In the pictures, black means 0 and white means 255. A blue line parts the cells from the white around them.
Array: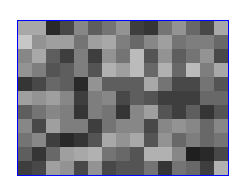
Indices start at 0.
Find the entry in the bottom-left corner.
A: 62
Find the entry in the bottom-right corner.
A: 177
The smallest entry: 31
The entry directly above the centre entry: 94
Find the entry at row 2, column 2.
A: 94
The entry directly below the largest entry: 135
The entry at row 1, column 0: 199
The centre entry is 72
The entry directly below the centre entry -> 53
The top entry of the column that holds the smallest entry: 104
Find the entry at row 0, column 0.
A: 168
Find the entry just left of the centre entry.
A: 135
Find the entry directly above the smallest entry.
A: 126
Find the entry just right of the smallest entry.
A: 41
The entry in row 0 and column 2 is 41
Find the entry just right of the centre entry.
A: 94
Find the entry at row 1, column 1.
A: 147
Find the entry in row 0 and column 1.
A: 168
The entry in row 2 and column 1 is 168
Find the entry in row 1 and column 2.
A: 159
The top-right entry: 168

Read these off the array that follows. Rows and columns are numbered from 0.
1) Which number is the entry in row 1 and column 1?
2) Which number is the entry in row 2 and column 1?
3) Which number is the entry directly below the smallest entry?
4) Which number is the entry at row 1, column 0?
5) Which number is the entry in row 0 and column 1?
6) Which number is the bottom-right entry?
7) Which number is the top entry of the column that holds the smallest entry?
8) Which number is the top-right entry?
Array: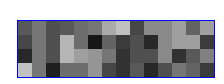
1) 118
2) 118
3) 149
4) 71
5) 118
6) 59
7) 118
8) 159

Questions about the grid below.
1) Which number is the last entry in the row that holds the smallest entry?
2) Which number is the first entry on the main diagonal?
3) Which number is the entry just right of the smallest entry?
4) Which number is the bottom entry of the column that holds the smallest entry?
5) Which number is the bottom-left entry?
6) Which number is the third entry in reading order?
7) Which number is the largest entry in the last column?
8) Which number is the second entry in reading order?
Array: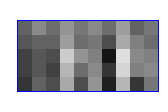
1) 128
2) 98
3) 222
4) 31
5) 53
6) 109
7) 137
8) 137
